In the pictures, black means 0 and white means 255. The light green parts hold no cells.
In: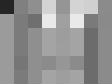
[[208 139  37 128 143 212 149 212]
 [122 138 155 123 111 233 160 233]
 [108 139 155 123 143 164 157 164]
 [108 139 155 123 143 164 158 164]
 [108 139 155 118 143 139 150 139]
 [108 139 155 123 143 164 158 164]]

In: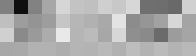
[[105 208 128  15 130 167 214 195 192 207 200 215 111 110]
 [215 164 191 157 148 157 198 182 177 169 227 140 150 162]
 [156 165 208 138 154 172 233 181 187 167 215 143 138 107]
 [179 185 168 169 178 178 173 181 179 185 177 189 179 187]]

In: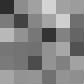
[[161 156  45 141 161 211]
 [207 111 123  66 134 164]
 [130 101 184 146 119  51]
 [167  82 118 116 113 146]
 [128 162 122 116  76 147]
 [147 143 166 147 149 113]]

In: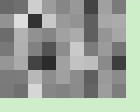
[[160 122 105 111 206 156 134 152  67]
 [168 171 146 222  50 200 153 147  95]
 [149 166 108 179 145 133 161 171  95]
 [155 116 120 176 129  84 141 201 124]
 [138  61 150 170  67  43 161 194 189]
 [154 139 123 124 184 141 160 140  95]
 [157 125 122 112 214 134 130 139 100]]

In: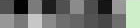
[[ 21 152  80   3 123  30  80 139  77]
 [ 71 110 152 121 199 138 110 101  83]]

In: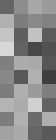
[[168 155 101 142]
 [137 130 176 125]
 [194  92 197  95]
 [ 71  81 216  99]
 [170  86 127 172]
 [177  62 136  89]
 [155 127 125 175]
 [208  98 180 171]
 [107 175 125 177]
 [101  89 162 170]]

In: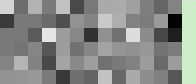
[[101 131 212 109 178 123 193  73 120 170 171 160 126]
 [154   3  58 121 120 107  79 146 131 202 174 129 124]
 [ 71  30 120 120  91 229 156 135  50 145 113 220 140]
 [115 124 121 116 133  87 157 113 134 163 148 145 151]
 [105 157 131 180 130  72 164 137 158 113 121 130 157]
 [128  86 146 148 152 122  56 112 100 194 103 170 141]]
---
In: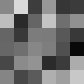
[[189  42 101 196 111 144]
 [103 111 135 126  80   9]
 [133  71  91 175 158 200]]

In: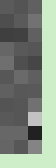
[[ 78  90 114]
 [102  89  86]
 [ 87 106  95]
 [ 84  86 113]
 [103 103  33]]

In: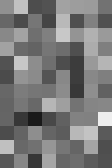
[[103  75 118  69 185  79 129  81]
 [162 106  99 118 109  79 172 127]
 [ 75 148 139  84 136  61 136 127]
 [100 119 104 182 159 115 133 135]
 [ 76 100 142 101  92 184 195  90]
 [ 87 135  54 166 102 109  91  80]]

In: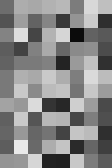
[[ 83 158  99 133  56 148 203  47]
 [ 93  66 129 170 103 138 143  76]
 [121 176 169 201 173 126 218 188]
 [163 152 219  52  39 207 156  74]
 [101 152 102 116  67 197 187  47]
 [148 151 214  34  32 200 124  91]]

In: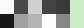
[[ 23 160 180 254 135]]

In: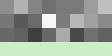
[[118  89 107 246 124 184 160 138]]
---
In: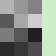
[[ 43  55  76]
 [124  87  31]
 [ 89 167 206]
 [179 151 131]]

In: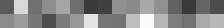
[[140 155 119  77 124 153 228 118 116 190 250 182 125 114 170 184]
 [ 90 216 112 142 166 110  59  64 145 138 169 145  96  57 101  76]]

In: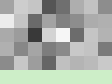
[[139 199 157 101 192 180 186 201]
 [176 135 165 125 138 200 195 122]
 [170 156  57 211 246 108 197 179]
 [236 196 106 163 129 141 172 176]
 [163 205 197  85 111 174 194 141]]

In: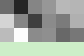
[[187 253 139 143 104 119]
 [212 134  62 139 123 176]
 [108  37 133 151 184 181]]

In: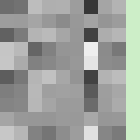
[[199 182 130 117 141 157 224 134 122]
 [165 152 151 150 154 153 168 151 152]
 [132 135 183 165 155 155 107 157 171]
 [126 133 184 159 161 159  90 158 167]
 [ 93 120 181 193 167 148  66 179 188]
 [198 171 129 136 145 152 228 140 137]
 [197 185 101 129 149 150 238 139 120]
 [ 97 123 180 186 166 151  65 173 182]
 [157 156 165 152 139 152 163 149 156]
 [109 114 189 175 176 157  55 165 179]]

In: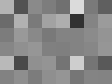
[[130 142 124 143 149 118 132 131]
 [185  73 144 148 116 206 117  89]
 [134 144 150 128 127 131 135 150]
 [124 153 137 121 131 131 139 148]
 [107 177 122 162 174  49 132 155]
 [180  82 138 125 112 219 122  95]]
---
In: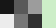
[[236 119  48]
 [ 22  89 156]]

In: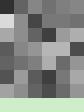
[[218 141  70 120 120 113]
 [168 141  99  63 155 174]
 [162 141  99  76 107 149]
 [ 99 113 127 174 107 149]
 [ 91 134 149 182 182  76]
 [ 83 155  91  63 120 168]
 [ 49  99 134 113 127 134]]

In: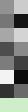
[[243  12]
 [167 212]
 [146 204]
 [124  64]
 [118  20]
 [ 77 138]
 [ 50 106]]

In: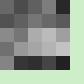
[[138 118 172 187 159]
 [132  54  47  69  33]
 [112 152 165 179 194]
 [104  76  96 125  40]
 [ 82  96 118 104  90]]

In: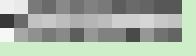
[[247 167 144 121 137  93 151 129 129  74 151 114 100]
 [239 233 121 106 137 114 129 121  93 106 100  87  87]
 [ 55 106 194 200 188 175 181 188 207 207 214 200 194]]

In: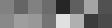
[[137 158 152 116 224 176  59  74]
 [129 101 129 108  38  95 164  81]]

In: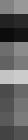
[[196 203]
 [131 152]
 [110 139]
 [ 98 123]
 [ 90 123]
 [ 82 116]
 [ 75 104]
 [ 67  82]
 [ 34  41]
 [ 12  20]]

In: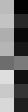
[[222  17]
 [216  31]
 [201  53]
 [195  39]
 [187   2]
 [181  23]
 [174   9]
 [109 123]]

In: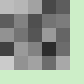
[[203 146 162 108 168]
 [189 182 162  72  93]
 [146 116  85 154 101]
 [ 93 130  79 116 124]
 [ 65 154 130  44 108]]
